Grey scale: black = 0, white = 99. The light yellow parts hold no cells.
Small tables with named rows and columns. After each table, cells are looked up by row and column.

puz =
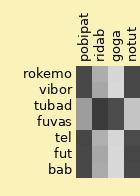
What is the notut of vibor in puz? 28
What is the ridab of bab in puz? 66
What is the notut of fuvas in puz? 76
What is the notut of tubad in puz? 76
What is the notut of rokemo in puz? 28
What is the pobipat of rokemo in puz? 28
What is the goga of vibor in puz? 84
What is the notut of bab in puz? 28
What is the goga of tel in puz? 83
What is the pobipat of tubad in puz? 61
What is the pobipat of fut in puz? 28
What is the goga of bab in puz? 84
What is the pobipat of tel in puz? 27
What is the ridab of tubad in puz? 23
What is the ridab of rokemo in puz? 67

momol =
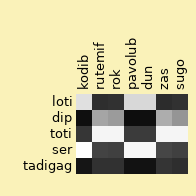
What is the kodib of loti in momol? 87
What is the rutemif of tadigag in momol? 19
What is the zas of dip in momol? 67
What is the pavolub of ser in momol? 96
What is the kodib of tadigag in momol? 8
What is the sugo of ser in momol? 25
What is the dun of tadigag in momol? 7
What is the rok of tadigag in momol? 19
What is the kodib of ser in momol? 99
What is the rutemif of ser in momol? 26
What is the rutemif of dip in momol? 64
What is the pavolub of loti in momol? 84
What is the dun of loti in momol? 84
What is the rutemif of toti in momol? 95
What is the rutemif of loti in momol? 18
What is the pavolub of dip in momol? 5
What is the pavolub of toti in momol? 23
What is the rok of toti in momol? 95

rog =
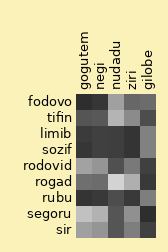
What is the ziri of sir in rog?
49
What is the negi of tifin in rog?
34
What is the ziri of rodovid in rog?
47
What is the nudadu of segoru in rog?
33
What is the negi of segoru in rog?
69
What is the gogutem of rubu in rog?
20
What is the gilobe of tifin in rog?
30

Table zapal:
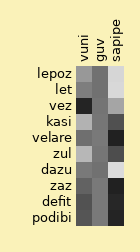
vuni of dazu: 47
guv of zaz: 47
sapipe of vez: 64
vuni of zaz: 38
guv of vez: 45
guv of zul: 46
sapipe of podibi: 14
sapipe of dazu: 85
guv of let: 44
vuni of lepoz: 59
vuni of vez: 14
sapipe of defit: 15
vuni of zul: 71

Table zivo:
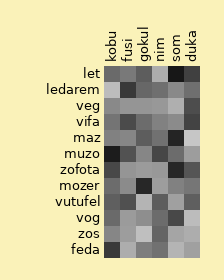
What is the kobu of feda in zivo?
22
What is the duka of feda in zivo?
62
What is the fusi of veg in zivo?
58
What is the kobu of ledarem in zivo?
73
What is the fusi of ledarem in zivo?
22
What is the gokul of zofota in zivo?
60
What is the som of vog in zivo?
28
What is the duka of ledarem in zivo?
43
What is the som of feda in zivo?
70
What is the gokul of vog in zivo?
55
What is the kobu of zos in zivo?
52
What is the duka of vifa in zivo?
26
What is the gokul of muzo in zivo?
52
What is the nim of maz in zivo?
44
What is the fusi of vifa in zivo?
29
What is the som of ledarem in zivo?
53
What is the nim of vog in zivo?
42
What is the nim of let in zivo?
67
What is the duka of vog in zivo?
73
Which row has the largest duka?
maz

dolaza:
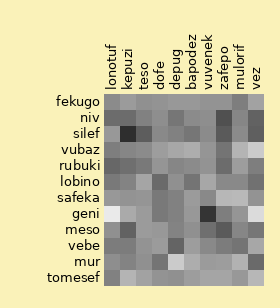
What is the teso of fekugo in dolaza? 56
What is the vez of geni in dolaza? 85
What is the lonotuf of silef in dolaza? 59
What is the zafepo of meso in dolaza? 35
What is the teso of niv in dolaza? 50
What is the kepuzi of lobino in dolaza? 51
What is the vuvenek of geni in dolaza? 20

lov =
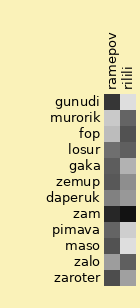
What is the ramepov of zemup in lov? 34
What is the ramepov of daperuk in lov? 50
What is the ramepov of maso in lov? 32
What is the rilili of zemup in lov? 55
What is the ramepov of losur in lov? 43
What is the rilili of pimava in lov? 80
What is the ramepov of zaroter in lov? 30
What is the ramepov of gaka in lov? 36
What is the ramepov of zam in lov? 15
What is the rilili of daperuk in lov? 59
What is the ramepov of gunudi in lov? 21
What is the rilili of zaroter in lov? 62
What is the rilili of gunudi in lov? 86
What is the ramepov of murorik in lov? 78
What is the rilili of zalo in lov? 37
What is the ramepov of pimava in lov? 39
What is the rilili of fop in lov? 32
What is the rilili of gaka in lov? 69
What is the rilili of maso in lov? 86

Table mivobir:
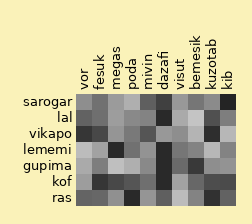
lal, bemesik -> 76
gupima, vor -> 66
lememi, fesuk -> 63
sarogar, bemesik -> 46
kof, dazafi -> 16
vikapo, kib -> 71
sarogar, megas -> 60
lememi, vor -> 73
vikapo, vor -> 21
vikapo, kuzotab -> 18
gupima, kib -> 57
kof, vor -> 61
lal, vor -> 38
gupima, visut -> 41
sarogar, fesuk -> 44
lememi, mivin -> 57
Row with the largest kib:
vikapo

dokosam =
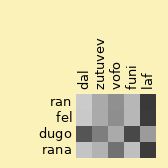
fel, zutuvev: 66
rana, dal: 76
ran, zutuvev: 66
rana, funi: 74
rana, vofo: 44
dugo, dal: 33
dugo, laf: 60
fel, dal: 78
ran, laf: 22
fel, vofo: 55
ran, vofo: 56
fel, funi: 71
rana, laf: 23

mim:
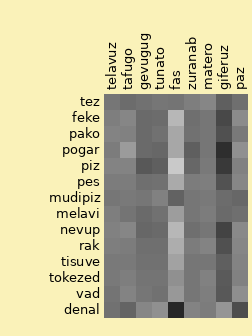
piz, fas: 78
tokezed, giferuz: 35
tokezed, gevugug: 45
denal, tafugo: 39
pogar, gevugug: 41
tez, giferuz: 37
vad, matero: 49
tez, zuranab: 49
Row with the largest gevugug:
denal

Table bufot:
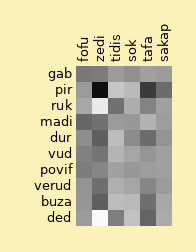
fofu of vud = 50
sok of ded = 75
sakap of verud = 60
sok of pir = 72
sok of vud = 64
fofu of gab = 47
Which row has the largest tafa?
madi

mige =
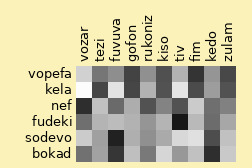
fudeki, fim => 72
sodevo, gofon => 68
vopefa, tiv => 69
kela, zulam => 32
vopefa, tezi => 46
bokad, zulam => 78
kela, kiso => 32
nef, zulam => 50
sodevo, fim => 87
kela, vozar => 98
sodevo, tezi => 62
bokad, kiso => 83
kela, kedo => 61
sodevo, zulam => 75
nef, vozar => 18
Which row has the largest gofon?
bokad

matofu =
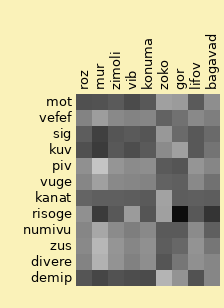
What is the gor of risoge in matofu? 5
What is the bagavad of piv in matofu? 52
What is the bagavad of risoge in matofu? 20
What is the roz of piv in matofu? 56
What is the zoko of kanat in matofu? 63
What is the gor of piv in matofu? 33
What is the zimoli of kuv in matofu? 34
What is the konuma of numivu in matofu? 53
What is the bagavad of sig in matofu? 41
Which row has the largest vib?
risoge

